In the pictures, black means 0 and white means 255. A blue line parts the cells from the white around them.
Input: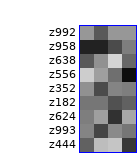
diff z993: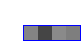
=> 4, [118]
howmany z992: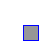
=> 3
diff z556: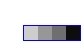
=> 2, [159]
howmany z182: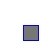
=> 2
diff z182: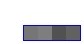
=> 2, [118]

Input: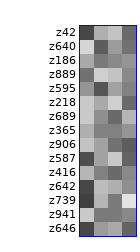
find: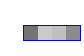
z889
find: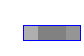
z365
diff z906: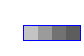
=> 2, [162]
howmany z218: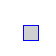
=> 1

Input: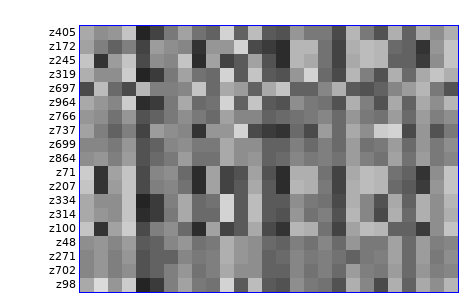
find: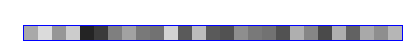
z98
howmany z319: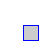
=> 1
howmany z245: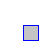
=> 4
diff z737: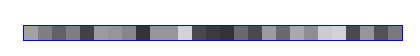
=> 7, [142]

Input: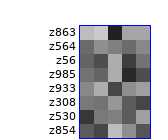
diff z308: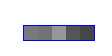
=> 4, [92]
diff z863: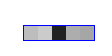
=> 4, [166]

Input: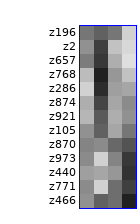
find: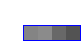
z870
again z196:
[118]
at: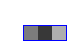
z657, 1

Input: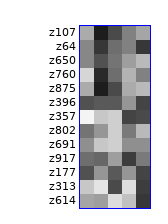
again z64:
[55]
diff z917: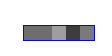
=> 2, [103]
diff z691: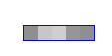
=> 4, [143]
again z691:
[143]

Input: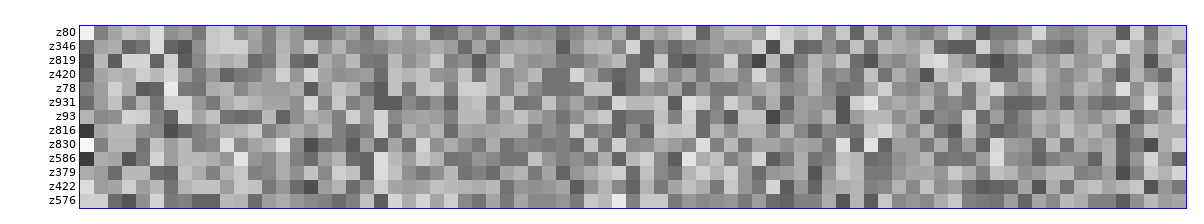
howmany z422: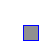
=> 3
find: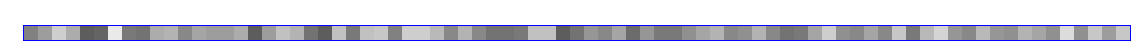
z78

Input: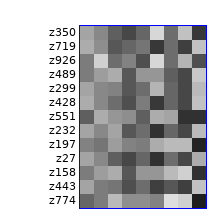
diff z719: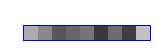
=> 2, [142]
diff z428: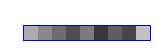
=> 7, [102]
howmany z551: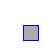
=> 2
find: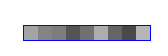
z299
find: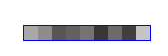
z719
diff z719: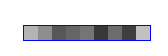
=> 1, [172]
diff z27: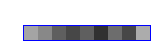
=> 5, [102]

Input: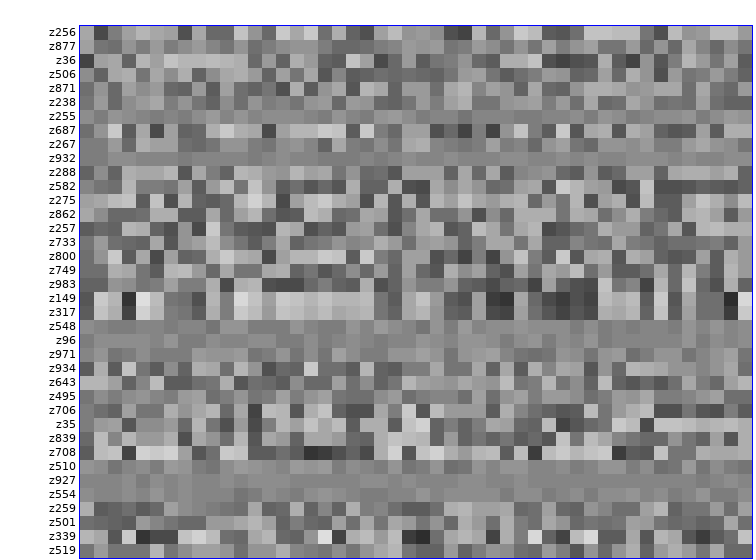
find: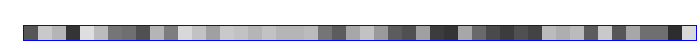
z149
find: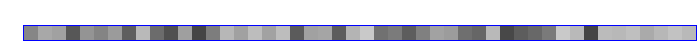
z35
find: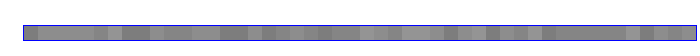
z96
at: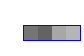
z317, 22

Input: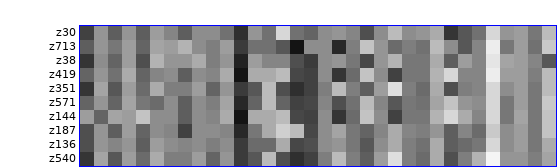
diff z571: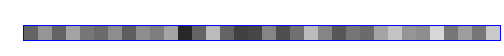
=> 25, [113]
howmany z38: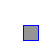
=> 5
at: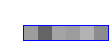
z713, 4
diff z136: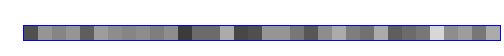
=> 18, [141]
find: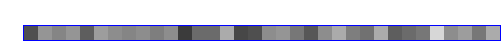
z136

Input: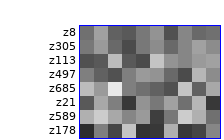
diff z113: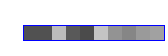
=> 2, [89]
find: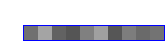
z8
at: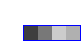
z589, 6

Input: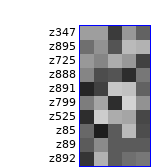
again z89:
[91]
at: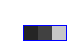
z891, 1
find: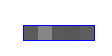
z89
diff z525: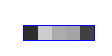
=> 5, [71]

